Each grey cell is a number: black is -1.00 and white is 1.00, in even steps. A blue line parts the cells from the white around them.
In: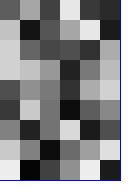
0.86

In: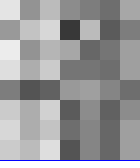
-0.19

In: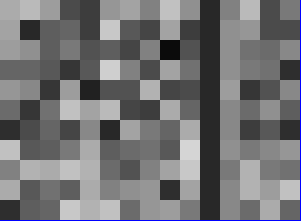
0.34

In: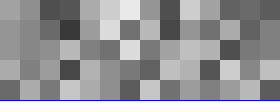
0.45

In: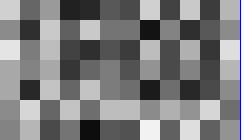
-0.25

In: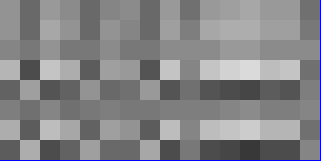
-0.40

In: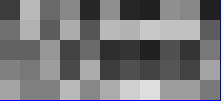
0.23

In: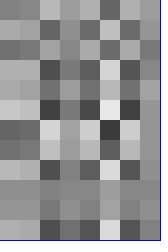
-0.33
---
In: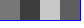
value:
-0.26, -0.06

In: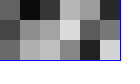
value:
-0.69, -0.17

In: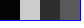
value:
-0.30, -0.97

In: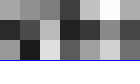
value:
0.35, 0.19

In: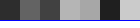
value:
0.59, -0.65

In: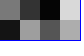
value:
0.70, -0.84

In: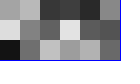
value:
0.07, -0.85

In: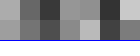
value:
0.58, 0.24
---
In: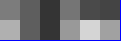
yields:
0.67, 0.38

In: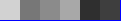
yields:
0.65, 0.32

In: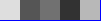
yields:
0.74, 0.44

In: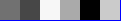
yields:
0.94, 0.59

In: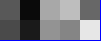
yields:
0.81, 0.49

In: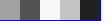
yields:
0.94, 0.54
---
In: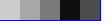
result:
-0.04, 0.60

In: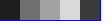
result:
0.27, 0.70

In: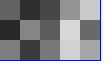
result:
-0.28, 0.69

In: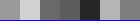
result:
-0.28, 0.65

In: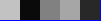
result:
0.01, 0.52

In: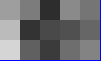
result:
-0.43, 0.67

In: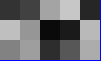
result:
-0.92, 0.56
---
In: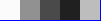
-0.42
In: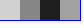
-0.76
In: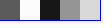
-0.82
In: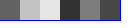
0.80
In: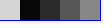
-0.66
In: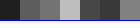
-0.10
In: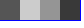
0.17
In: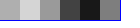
0.21
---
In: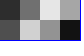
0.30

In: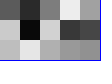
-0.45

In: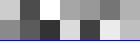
0.40

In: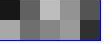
-0.34

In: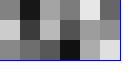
0.12

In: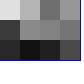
-0.08

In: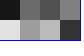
0.00

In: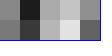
0.13

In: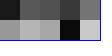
-0.09
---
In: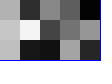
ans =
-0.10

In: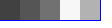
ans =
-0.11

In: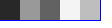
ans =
0.20

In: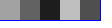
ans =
-0.23

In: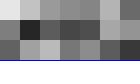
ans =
0.04

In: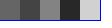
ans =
-0.21
